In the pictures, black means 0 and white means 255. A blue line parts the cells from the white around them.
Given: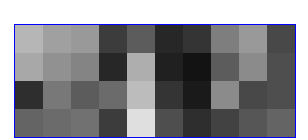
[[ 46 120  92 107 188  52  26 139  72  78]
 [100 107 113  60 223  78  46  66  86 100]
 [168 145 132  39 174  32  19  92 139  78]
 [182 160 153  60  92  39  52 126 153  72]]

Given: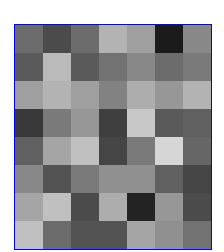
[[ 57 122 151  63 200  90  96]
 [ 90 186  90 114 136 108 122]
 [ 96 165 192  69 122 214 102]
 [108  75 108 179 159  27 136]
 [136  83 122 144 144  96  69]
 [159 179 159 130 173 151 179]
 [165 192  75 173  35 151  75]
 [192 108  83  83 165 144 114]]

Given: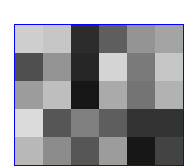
[[ 79 148  38 212 122 198]
 [156 190  23 170 116 178]
 [184 140  86 156  23  67]
 [206 198  44  94 148 164]
 [219  86 128  94  51  51]]

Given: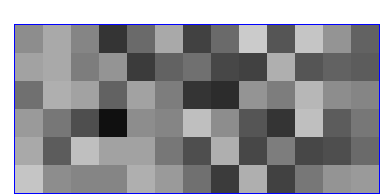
[[112 175 162  98 162 125  52  44 148 125 183 141 133]
 [141 169 133  52 106 169  65 106 203  85 197 148  98]
 [154 119  78  16 141 133 191 141  85  52 191  92 119]
 [162 169 125 148  59  98 112  71  65 175  85  98  92]
 [169  92 191 162 162 119  78 175  71 125  71  78 106]
 [197 141 133 133 175 154 112  59 175  65 119 148 154]]

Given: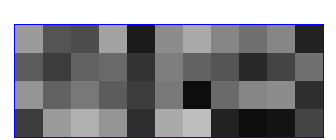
[[ 60 155 176 148  46 170 190  34  13  19  68]
 [ 92  60  98 106  52 126  98  84  40  68 112]
 [148  98 120  92  60 120  13 106 134 140  46]
 [155  84  76 162  26 140 170 134 112 134  34]]

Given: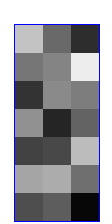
[[ 51 138 125]
 [ 66  72 188]
 [ 78  93   7]
 [118 132 237]
 [145  37  99]
 [165 172 111]
 [195 105  45]]

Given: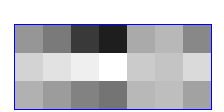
[[150 122  57  30 170 184 136]
 [177 156 130 116 184 190 162]
 [211 226 239 255 203 196 218]]

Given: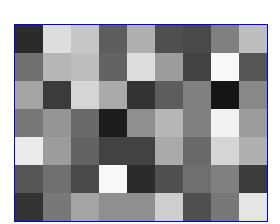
[[ 43 221 198  93 176  79  73 128 190]
 [ 51 120 164 143 143 206  79 120 229]
 [ 86 112  73 248  43  79 112 128  59]
 [112 182 190  99 221 156  66 248  86]
 [120 149 106  28 143 182 128 241 156]
 [164  59 213 170  51  93 128  22 136]
 [235 156  99  66  66 170 106 213 176]]

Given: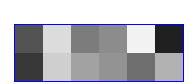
[[ 56 207 162 147 111 178]
 [ 83 220 124 140 242  32]]
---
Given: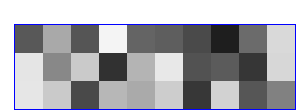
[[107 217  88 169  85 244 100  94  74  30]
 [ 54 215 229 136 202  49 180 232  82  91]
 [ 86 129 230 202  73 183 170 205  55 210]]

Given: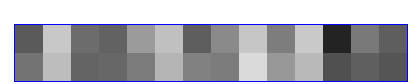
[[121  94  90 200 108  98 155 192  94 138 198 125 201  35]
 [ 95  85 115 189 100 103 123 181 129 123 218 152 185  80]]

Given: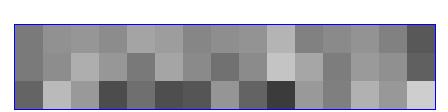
[[129  88 122 145 150 140 164 157 134 142 147 180 129 138 147]
 [144  96 122 141 174 151 121 165 138 113 139 196 166 125 154]
 [152 206 100 186 153  76 111  78  85 149  99  59 153 127 177]]

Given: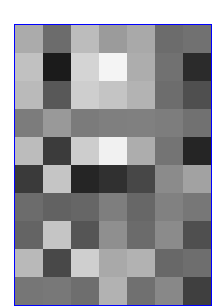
[[108 113 171 108 188 155 169]
 [113  43 193  27 212 244 173]
 [109  79 186  88 206 196 179]
 [125 113 124 153 123 127 128]
 [116  37 188  59 205 241 173]
 [139 162  58 197  37  48  71]
 [129 119 108  98 102 126 103]
 [139  79 100 197  85 143 107]
 [104 110 185  72 207 169 178]
 [136  63 118 120 110 178 112]]

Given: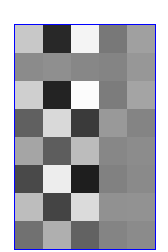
[[120 160 200  40 244]
 [132 151 139 143 135]
 [124 164 207  35 252]
 [153 132  96 217  58]
 [135 140 165  93 188]
 [129 138  73 237  30]
 [145 146 189  68 219]
 [132 139 113 175  98]]

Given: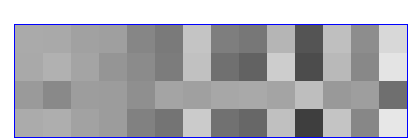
[[141 216 170 169 161 159 134 122 196 126 119 181  84 191]
 [136 228 169 177 164 149 139 124 193 112  98 205  76 185]
 [158 111 154 137 157 156 143 164 160 167 169 164 190 153]
 [135 231 171 174 162 156 129 116 203 113 103 192  62 196]]

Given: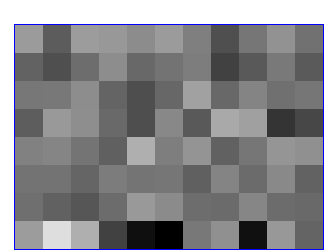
[[146 113 155  92 156 152 140 155 127  79 118]
 [121  90  98  79 109 141 104 115 125  65  89]
 [112 118 119 120 141 100  78 103 161 104 132]
 [ 52  71  93 153 142 105  78 136  89 169 160]
 [149 144 129 133 116  96 175 126 148  97 118]
 [137  98 115 115 101 124 116 118  96 132 107]
 [108 105 111  97  86 108 153 139 109 107 134]
 [152 100 156 222 175  65  15   0 120 144  16]]

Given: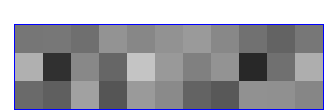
[[ 99 119 118 119 111 147 135 146 154 136 113]
 [112 174 176  48 136 102 196 153 128 147  40]
 [144 134 106  95 161  85 154 138  99  88 145]]
